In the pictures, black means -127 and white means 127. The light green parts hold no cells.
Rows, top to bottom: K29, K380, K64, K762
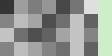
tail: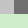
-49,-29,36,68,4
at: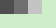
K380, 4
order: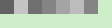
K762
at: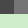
K29, 5
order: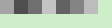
K380

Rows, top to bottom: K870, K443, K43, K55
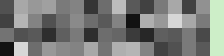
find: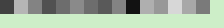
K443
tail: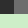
-25,-68,-88,-32,-38,-5,-54
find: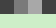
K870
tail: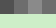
-38,3,-109,47,24,87,40,-5
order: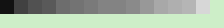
K55
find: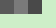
K43
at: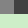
K55, 11

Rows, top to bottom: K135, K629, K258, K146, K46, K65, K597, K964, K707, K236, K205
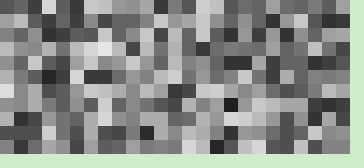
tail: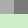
-34,16,-34,78,-27,9,-12,-41,-56,50,2,31,-96,23,71,58,38,38,-64,-76,-64
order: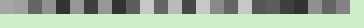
K258
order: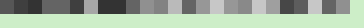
K46
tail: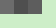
-5,58,38

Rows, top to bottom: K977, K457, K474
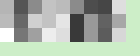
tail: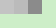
-50,-57,94
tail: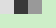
-35,87
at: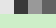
K457, 5

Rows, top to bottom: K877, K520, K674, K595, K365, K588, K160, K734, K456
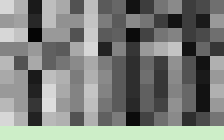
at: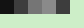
K877, 10
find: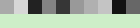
K595
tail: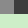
-53,-16
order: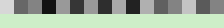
K160
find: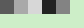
K595
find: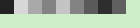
K160
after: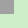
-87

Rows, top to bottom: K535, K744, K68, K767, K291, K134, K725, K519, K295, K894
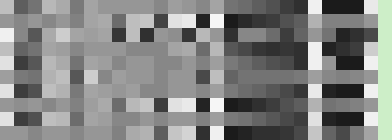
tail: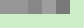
-19,-27,-40,-54,-73,105,-92,-100,-100,112
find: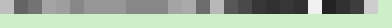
K767
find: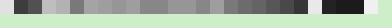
K725
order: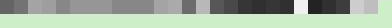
K767
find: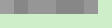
K291
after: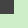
97

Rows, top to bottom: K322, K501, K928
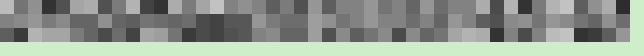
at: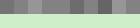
K501, 25
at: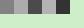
K322, 34
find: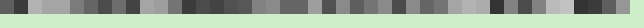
K928
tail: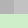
-33,16,44,-82
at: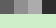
K322, 42
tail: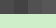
2,10,-26,-26,30,-46,10,-33,-11,10,-52,10,-26,-11,37,51,44,-76,2,-52,2,59,66,-76,-68,-33,22

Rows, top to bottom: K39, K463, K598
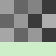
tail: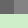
-69
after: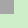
-25
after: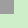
-25
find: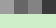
K39
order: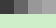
K598
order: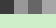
K598

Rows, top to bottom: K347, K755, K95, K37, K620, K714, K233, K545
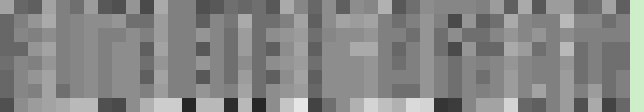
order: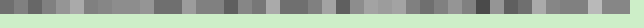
K755
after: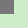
42
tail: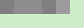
0,0,21,6,0,35,-16,13,21,28,-24,13,13,13,21,0,-16,-16,21,0,-16,6,0,6,28,6,35,0,28,0,28,-16,0
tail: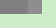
0,28,0,0,21,6,-16,28,-16,13,21,28,-16,6,13,13,21,0,0,-16,21,-16,13,-16,-16,6,21,6,21,0,13,0,0,0,0

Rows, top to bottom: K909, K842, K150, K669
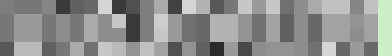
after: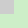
26
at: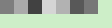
K909, 11

